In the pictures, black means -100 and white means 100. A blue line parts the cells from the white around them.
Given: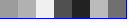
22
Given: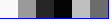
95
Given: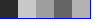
-67
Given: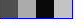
-39
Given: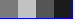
-4
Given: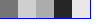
-8
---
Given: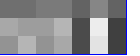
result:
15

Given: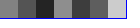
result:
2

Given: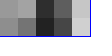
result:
11

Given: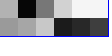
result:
21

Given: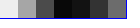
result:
87

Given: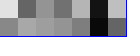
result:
7

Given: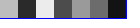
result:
48

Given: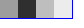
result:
23
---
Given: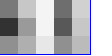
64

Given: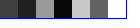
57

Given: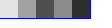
-64

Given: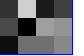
-42

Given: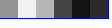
-84

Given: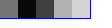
66

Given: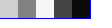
-91

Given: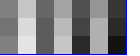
-37
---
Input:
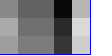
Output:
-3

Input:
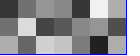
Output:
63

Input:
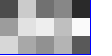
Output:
14

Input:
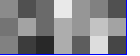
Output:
-69

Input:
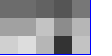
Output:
43

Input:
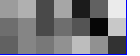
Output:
-6
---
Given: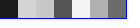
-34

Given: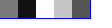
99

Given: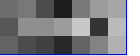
22

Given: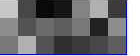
-26

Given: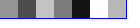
-3

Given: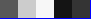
94
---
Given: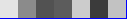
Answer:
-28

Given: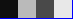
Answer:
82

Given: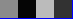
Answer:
-61

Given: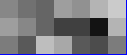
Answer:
24

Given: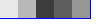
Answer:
-26

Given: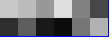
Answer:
74

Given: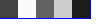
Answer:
61

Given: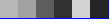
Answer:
-62

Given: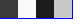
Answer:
57

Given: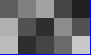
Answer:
-46
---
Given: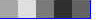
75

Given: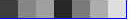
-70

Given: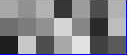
32

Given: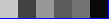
19

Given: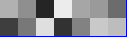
-61

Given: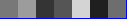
-33

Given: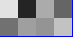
-11

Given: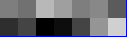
-90
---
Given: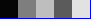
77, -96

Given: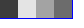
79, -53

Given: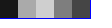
62, -82

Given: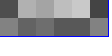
58, -47

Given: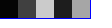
59, -97

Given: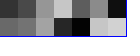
65, -98

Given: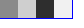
89, -64
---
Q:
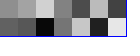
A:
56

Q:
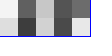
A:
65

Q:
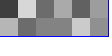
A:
3

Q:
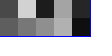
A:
12

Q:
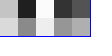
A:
87

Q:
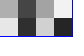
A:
-63

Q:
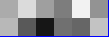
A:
-12
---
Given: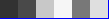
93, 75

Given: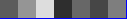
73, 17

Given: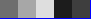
74, 31

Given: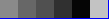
53, 8

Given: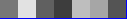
77, 49

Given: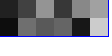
60, 26

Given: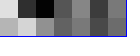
76, 67

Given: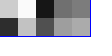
96, 61
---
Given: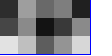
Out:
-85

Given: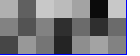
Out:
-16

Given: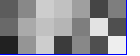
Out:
-1

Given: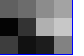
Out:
-60

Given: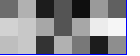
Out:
31

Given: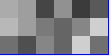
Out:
-21
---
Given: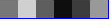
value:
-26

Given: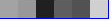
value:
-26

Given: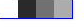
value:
35

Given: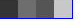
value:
-14

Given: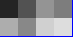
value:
-2

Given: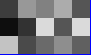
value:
-52

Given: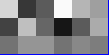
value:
-48

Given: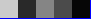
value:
-41
